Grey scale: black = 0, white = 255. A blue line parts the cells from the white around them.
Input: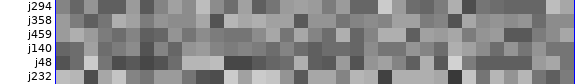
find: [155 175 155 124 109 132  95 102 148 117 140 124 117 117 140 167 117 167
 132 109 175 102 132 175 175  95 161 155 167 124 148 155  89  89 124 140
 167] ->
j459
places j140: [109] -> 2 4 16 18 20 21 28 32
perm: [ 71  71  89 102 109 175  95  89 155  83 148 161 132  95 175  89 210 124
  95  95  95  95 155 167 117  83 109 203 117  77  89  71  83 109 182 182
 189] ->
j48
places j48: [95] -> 19 26 31 32 33 34
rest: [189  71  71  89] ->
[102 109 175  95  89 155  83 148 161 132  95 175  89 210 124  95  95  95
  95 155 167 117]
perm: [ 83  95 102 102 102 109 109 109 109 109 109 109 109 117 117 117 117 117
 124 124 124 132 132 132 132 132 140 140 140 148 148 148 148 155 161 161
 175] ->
j140

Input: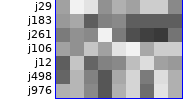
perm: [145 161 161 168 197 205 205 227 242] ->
j106
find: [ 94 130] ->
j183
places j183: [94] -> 3 6 7 8 9
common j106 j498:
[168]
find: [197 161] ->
j106

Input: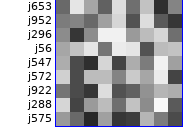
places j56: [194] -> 2 9
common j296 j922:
[54]
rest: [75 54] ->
[221  82  97 146 181 173]
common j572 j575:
[75]

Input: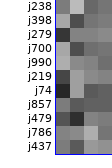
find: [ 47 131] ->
j479
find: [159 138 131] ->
j219
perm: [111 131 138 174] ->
j990

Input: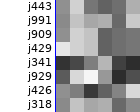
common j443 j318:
[175]
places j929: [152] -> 4

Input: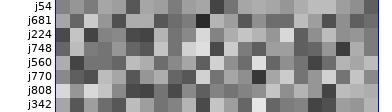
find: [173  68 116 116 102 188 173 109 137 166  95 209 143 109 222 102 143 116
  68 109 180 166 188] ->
j560
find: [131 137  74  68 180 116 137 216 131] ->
j224
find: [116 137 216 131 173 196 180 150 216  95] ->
j224
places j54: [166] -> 4 7 11 14 16
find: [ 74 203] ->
j748
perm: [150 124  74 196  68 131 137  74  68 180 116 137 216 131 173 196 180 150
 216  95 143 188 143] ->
j224
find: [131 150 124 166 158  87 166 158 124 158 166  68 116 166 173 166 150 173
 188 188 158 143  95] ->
j54

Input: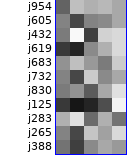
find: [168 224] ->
j830
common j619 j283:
[176]

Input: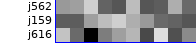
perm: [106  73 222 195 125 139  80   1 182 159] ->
j616
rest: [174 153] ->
[106  99  86]
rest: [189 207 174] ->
[153 106  99  86]
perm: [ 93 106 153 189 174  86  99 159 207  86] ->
j562

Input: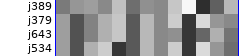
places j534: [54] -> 5 10
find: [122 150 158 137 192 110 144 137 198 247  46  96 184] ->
j389

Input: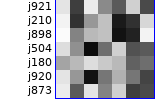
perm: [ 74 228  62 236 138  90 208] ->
j921
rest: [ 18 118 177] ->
[118  68]
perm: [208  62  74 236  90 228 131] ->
j873

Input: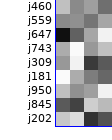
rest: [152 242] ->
[58 90]
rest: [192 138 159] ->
[111]
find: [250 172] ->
j181

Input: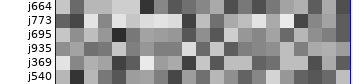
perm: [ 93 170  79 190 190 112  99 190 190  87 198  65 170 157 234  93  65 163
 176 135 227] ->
j369
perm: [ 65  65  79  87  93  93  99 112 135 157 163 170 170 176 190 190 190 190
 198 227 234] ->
j369
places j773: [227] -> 3 5 8 15
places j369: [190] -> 13 14 17 18

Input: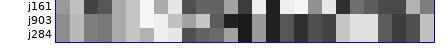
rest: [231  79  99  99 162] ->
[ 61 238  33 238 246 146 231  47 112  92  73  73 178 126]
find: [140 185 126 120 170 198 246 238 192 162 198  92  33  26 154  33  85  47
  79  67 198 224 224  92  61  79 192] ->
j903
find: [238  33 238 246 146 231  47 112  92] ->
j161

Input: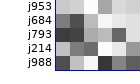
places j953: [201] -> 1
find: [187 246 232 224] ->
j684
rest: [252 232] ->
[152]
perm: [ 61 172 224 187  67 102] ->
j793

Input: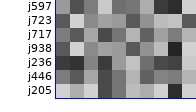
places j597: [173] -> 7
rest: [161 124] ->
[180]
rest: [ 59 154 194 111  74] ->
[ 66 201]
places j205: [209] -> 1 3 8 10

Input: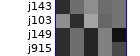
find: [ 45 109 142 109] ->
j143
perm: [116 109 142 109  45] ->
j143
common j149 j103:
[45]

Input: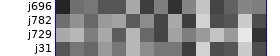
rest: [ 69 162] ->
[126 154 196 154 232  49]
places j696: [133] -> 10 14
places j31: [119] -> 2 5 8 9

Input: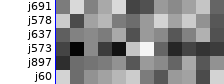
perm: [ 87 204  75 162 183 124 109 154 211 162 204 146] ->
j578
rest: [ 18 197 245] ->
[101  38  68  52  60]
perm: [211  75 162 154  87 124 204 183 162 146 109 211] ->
j60

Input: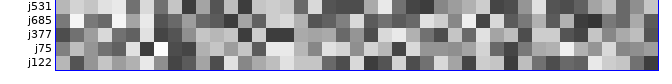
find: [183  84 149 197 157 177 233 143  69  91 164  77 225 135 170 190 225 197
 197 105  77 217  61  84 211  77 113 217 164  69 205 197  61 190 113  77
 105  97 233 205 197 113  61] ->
j122
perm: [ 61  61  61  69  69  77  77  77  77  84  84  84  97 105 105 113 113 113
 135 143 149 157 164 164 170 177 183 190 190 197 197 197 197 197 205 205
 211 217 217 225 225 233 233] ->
j531
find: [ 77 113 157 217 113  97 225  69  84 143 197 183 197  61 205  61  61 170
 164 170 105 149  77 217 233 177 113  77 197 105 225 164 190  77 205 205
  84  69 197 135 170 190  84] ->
j377
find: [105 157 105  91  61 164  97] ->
j685
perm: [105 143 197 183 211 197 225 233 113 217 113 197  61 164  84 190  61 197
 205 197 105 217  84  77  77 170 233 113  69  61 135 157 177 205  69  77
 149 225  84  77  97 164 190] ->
j531
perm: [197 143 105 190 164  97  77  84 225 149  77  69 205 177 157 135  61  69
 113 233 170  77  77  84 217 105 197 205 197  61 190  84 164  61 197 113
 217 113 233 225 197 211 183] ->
j531
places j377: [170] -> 18 20 41

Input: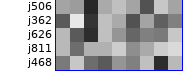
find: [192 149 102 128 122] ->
j626
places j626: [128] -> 7
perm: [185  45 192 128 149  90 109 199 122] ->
j468
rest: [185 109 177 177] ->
[205 142 170 205 218]
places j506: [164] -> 1 6 9

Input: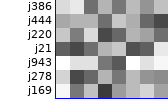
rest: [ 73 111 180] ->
[199  81  96 233]
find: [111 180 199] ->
j21
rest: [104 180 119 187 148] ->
[140]

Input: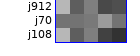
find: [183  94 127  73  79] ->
j912
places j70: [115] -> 1 2 5
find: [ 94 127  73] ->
j912

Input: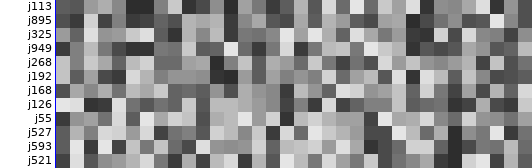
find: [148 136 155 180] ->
j268
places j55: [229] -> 7 14 24
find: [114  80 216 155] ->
j268
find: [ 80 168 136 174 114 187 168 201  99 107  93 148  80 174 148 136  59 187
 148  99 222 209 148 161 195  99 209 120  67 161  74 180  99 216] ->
j168

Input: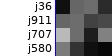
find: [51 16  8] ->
j580
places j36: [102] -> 2
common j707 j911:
[109]
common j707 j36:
[109]

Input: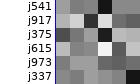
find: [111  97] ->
j917
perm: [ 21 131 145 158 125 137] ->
j337
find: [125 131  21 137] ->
j541

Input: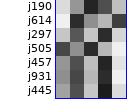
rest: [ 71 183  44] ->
[240]
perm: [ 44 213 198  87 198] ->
j297
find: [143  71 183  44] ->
j931
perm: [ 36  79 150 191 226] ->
j457
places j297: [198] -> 1 3
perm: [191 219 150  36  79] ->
j190
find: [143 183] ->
j614

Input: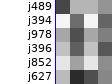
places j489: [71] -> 1
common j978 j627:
[79]
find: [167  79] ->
j978
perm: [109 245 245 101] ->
j394

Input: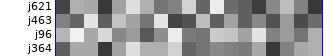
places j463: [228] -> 3 8
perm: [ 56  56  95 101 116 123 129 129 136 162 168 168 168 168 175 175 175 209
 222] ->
j364
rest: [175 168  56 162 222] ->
[175 116 129 209 101 235 109  95  62 136 189 129  56]
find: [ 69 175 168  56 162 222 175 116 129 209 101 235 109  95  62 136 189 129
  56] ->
j621
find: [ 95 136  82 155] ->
j463

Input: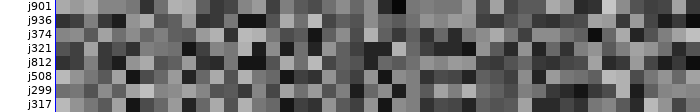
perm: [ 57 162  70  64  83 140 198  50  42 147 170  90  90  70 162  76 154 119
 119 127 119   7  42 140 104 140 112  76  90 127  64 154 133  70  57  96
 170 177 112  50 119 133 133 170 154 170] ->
j901
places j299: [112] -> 1 18 31 35
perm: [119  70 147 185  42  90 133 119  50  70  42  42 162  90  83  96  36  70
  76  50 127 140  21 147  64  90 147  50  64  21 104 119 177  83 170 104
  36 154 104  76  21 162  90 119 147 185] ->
j317

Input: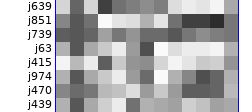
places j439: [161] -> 9 12
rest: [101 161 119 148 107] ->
[107  87 119 141 126 119]
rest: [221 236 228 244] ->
[169]
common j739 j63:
[87]
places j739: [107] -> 7 8

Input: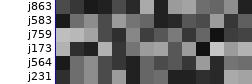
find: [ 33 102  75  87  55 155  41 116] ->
j564
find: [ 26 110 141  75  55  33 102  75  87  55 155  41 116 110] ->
j564
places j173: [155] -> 7 10 13
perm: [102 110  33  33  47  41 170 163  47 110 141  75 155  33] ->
j231
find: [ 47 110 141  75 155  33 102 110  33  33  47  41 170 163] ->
j231
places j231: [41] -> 12

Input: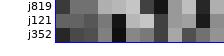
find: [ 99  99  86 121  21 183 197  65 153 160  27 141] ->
j121
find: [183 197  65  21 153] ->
j819

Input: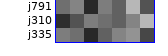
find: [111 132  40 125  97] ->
j791
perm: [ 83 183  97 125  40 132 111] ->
j791
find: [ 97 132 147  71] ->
j335

